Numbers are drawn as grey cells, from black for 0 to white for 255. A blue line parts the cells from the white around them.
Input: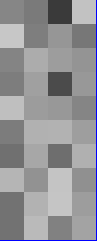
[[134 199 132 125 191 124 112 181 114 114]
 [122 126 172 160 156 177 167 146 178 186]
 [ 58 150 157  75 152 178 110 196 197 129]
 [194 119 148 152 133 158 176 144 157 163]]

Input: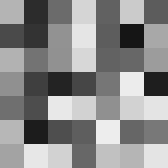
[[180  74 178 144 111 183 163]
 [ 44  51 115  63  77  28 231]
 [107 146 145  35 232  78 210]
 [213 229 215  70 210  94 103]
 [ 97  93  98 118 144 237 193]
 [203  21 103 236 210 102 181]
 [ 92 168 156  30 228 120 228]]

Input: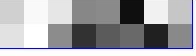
[[208 226]
 [249 255]
 [230 140]
 [135  50]
 [138  91]
 [ 15 105]
 [241  32]
 [198 137]]

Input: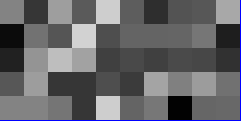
[[131  11  33  87 131]
 [ 54 114 148 157 131]
 [158  85 190  54 117]
 [ 90 210 162  54  54]
 [206  78  64  78 206]
 [ 93 100  73  59 100]
 [ 46 100  64 164 119]
 [ 83 101  74 128   2]
 [ 87 118  71 156 102]
 [168  30  49 113 104]]

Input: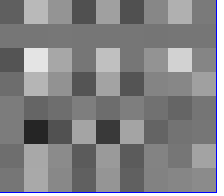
[[ 95 118  84 109 124 124 110 118]
 [185 118 228 181 101  37 168 169]
 [148 119 167 146 110  81 139 136]
 [ 80 118 118  84 126 164  91  96]
 [160 118 192 163 109  57 154 149]
 [ 80 118 118  84 126 164  91  96]
 [135 117 147 132 113 100 131 130]
 [176 118 210 135 101 115 118 134]
 [122 118 133 160 117 118 163 139]]

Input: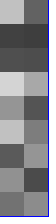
[[193  65  79 212 149 193  90 145 114]
 [ 98  62  77 168  84 125 149  75 140]]
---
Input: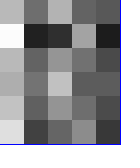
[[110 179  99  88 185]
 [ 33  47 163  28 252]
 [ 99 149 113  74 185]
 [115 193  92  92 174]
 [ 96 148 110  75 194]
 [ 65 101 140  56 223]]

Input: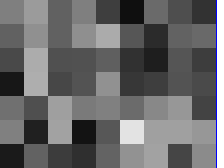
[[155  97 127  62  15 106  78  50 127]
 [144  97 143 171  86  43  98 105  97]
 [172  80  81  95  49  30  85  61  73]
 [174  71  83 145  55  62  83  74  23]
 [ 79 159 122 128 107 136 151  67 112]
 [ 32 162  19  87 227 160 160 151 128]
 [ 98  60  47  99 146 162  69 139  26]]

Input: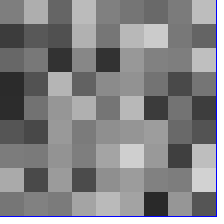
[[174 101 187 128 117 105 123 189 126]
 [ 88  80 177 118 184 203 120 100  60]
 [120  50 135  50 152 129 126 191 103]
 [ 82 181  98 139 146 115  73 117  43]
 [114 150 176 117 184  59 115  61  44]
 [ 72 153 123 143 149 157 105  83  85]
 [122 147 126 164 207 153  63 190 124]
 [ 73 155  75 143 156 129 125 210 170]
 [129 123 164 186 163  41 150  85 118]]

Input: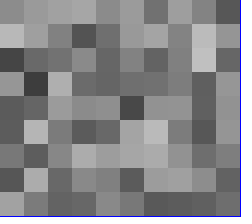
[[154 161 166 139 155 113 158 131  87 140]
 [159 129  83 111 153 164 131 187 149 184]
 [105 114 138 102 130  99 128 192 102  69]
 [ 61 175 107 101 111 113 125  95 150 150]
 [101 155 139 143  72 146 147  96 146  91]
 [181 123  91 104 164 186 124  87 149  92]
 [ 93 135 172 157 166 171 146 110 126 120]
 [172 104 137 128  91 156 160 141  98  86]
 [123  99 103 137 120  89  92  96 110 162]]

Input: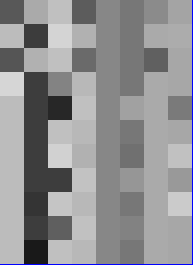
[[170 192  92 135 119 139 164  88]
 [ 60 212 177 135 119 170 172 188]
 [177 192 106 135 119  96 167  85]
 [ 61 131 184 135 119 170 167 214]
 [ 61  39 192 135 161 170 122 188]
 [ 61 192 184 135 119 170 167 188]
 [ 61 209 177 135 112 170 193 188]
 [ 61  61 194 135 150 170 153 188]
 [ 52 197 184 135 119 170 203 188]
 [ 61  95 193 135 130 170 167 188]
 [ 25 192 184 135 119 170 167 188]]

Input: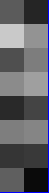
[[ 37  91]
 [147 201]
 [125  79]
 [159 139]
 [ 68  41]
 [133 126]
 [ 57  53]
 [ 10  95]]

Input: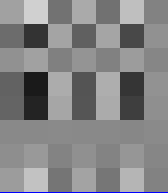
[[208 114 170 113 191 130 161]
 [ 51 164  96 165  72 145 108]
 [161 128 148 129 156 134 145]
 [ 26 172  84 174  53 146  98]
 [ 35 166  85 171  62 143 100]
 [137 138 137 137 135 138 137]
 [153 131 144 131 150 134 142]
 [194 117 163 118 181 130 156]]

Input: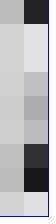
[[ 33 188]
 [225 211]
 [226 211]
 [191 207]
 [173 205]
 [188 206]
 [ 50 191]
 [ 23 187]
 [223 211]]
